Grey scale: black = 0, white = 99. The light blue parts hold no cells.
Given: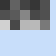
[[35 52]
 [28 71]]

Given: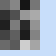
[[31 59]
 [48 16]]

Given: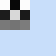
[[84 10]
 [45 48]]

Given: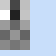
[[13 76]
 [40 62]]

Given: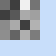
[[34 66]
 [66 24]]

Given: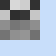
[[18 21]
 [46 49]]

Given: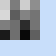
[[36 51]
 [43 17]]

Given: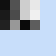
[[29 80]
 [59  4]]
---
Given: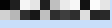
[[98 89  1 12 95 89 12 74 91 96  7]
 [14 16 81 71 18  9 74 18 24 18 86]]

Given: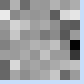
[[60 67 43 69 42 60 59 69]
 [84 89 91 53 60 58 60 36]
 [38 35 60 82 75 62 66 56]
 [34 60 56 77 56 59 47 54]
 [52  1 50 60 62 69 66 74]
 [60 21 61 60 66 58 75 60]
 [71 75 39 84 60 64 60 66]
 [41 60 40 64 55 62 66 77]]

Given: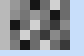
[[81 42 72 59 48  8 42]
 [ 8 42 72 55 46 59 48]
 [22 53 72  8 42 81 42]
 [53 37 72 42 81 42 22]
 [42 22 72 48  8 42 81]]

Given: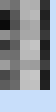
[[68 19 50 44 69]
 [72 13 11 34 69]
 [66 16  4 31 63]
 [65 22 56 46 65]
 [76 11 20 36 73]
 [72 15 44 43 72]
 [61 25 61 47 62]
 [77 11 28 39 75]
 [75 13 36 41 74]]

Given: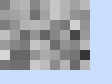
[[63 72 50 67 70 52 66 77 70]
 [57 54 61 63 67 44 63 77 69]
 [81 57 49 57 69 71 69 53 47]
 [27 59 74 61 41 58 39 52 64]
 [52 72 60 52 48 76 70 43 57]
 [46 20 83 40 40 57 66 62 49]
 [42 70 46 43 43 78 73 54 70]]

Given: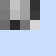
[[63 19 49 76]
 [62 22 47 72]
 [45 83 41 16]]

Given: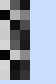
[[34  8 81]
 [69 50  2]
 [ 6 30 80]
 [28 12 79]
 [35 10 83]
 [78 54  2]
 [ 6 15 83]
 [ 9 20 81]]

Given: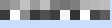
[[71 73 54 61 75 60 74 49 45 49 70]
 [27 36 23 98 53 22 31 24 95 20 99]]
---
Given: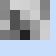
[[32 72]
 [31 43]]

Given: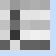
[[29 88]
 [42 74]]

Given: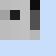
[[11 75]
 [74 75]]

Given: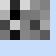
[[ 0 46]
 [78 51]]

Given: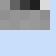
[[58 57]
 [58 60]]

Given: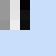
[[89  7]
 [92  5]]
